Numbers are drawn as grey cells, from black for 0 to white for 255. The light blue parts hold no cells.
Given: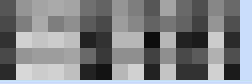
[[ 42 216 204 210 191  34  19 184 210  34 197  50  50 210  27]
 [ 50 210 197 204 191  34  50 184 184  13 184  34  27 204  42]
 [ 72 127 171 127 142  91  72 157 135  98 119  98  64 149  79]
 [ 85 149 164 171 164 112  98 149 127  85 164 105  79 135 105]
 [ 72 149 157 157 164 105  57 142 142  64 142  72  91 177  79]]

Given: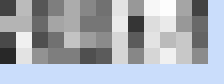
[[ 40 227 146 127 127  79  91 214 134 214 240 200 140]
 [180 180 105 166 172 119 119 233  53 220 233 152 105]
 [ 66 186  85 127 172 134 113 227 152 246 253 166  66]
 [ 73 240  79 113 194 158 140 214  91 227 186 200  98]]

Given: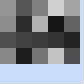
[[141  44 178  23  99]
 [149  86 128 207 163]
 [135  29 115 194  79]
 [ 79  66  59  52  36]]

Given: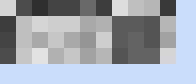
[[ 76 198 226 175 198 162 182  84  98  98 213]
 [ 62 190 213 206 206 169 175  90  90  84 182]
 [ 68 190 169 198 169 149 206  90  98  84 162]
 [213  76  47  68  68 105  62 220 190 182  55]]

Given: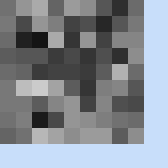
[[120 189 203 163  92  53 126 133  86]
 [100 113 183 163 141 155 155  92 141]
 [113 149 170 100 155 141  86  47 107]
 [120  73 149 126  66  79  39  86 120]
 [120 120  92 133 149  66 133  79  73]
 [ 92  86  86  59  73  53  79  47 141]
 [107 100  59  66  66  59  92 177 107]
 [113 126  26  73 149 141 126 113 107]
 [107  32  20 170  53 149  66 133 133]]

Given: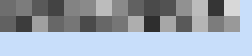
[[ 97  60 160 103 118  74 103 118 174  46 167  89 181 124 153]
 [110 124  89  67 131 138 188 138  97  74  82 145 188  53 216]]

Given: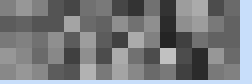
[[136 151 136  92  84 178 121 164 136 106 121  64  43 121 129]
 [129 151 129  84  70 113 121  70  51 113  51 157 171  76 106]
 [121 129 113 143  92 157  92  64 171 129  36  64 113  98  98]
 [151 136 106 136  64 143  76 171 113  76 193  76  43 151 106]
 [ 92  98  84  84 164 106  98 143 113 143  43 143 157 121  98]]

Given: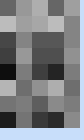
[[102 152 174 102 159]
 [188 159 167 188 132]
 [181 110 145 174 110]
 [116 124  94 138 124]
 [ 71 132  87  87 132]
 [ 63 152  79  79 145]
 [ 14 124  63  36 124]
 [ 28 116  57  42 138]]
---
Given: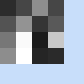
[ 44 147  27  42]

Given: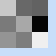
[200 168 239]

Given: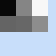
[  8 103]

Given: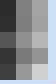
[ 43 125 181]

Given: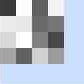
[ 58 231 127 155]

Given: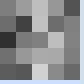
[126  66 127 168 106]

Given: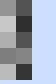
[149  47]

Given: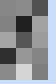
[135  32 155]

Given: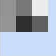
[147  46]
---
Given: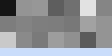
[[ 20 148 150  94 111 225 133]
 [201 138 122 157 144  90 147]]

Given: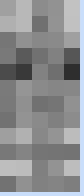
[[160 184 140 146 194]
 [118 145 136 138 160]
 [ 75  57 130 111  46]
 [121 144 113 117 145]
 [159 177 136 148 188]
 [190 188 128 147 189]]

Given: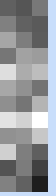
[[ 96  85 120]
 [166 125  92]
 [222 172 189]
 [143 117 180]
 [145 149 199]
 [ 83 124  65]]

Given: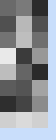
[[106 122  43]
 [115 190 111]
 [189 101  42]
 [ 46  68 139]]

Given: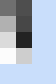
[[111  78]
 [219  35]]

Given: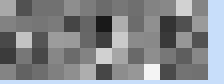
[[169  81 113 113 142 124 107 119 111 131 136 210 132]
 [ 73 195  85 156 154 103  63 202 139 137  57 151  82]
 [132  98 110 128 143 174  70 141 151 244  74 115 113]]
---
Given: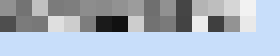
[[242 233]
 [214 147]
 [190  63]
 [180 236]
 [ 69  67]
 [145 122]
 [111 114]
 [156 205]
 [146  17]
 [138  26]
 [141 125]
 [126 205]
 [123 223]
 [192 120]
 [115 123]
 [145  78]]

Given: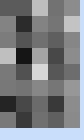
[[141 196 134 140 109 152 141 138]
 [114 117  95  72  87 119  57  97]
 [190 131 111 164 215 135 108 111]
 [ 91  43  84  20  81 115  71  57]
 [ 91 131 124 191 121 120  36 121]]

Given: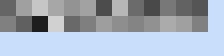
[[ 85 128]
 [ 98 160]
 [120 171]
 [ 73 144]
 [107 132]
 [183 142]
 [ 76 158]
 [163 126]
 [147 105]
 [167 209]
 [198  29]
 [160  97]
 [101 128]]

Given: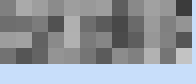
[[ 59 148  85 195]
 [151 128 130 117]
 [161 155 151 178]
 [137 106  94 128]
 [ 94  72  75 140]
 [158  91 134  91]
 [153 110 123 117]
 [158 176 177 144]
 [139  81 138 148]
 [158 124  98 100]
 [170 112 161  85]
 [128 110 157 114]]

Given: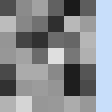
[[ 93 156 182 176  85  74 152]
 [ 26 184 102 119  29  30 172]
 [ 97  47 108 223 137 149 153]
 [162 113  49 107 171 156 151]
 [139 135  68 163 171 151 213]
 [ 78 188 149 151  73  49 179]]

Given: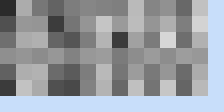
[[193 211 177 152 172 185]
 [104 126 110 157 107 101]
 [145 175 214 141 150 198]
 [133 149 123 155 121 116]
 [186 188 161 141 156 192]
 [127 154  59 123 118 104]
 [130 197 180 156 185 179]
 [134 149 126 152 125 130]
 [125 117  85 130  91  73]
 [ 99  60 101 151 107  80]
 [119 149 176 140 178 170]
 [172 151 171 149 174 194]
 [ 43  80 111 143  97  59]]

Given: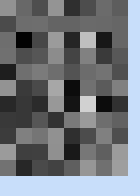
[[ 93 102 102  88  79 128  49  97  78 155 158]
 [107 105  23  58 115  91  12 110 128  95 112]
 [ 77 106 191 129 108 113 209 154  76 119 150]
 [ 47 100  37  68  83  12  20 122  47  25  95]
 [148 100 155 140 110 167 152  50 145 144  66]
 [ 78 110  71  86 123  74  43  86 117  64  74]
 [104 109   3  77 111  58  55  55 128  63  39]
 [146  75 110 112  30 147  40  57  60 155 114]]
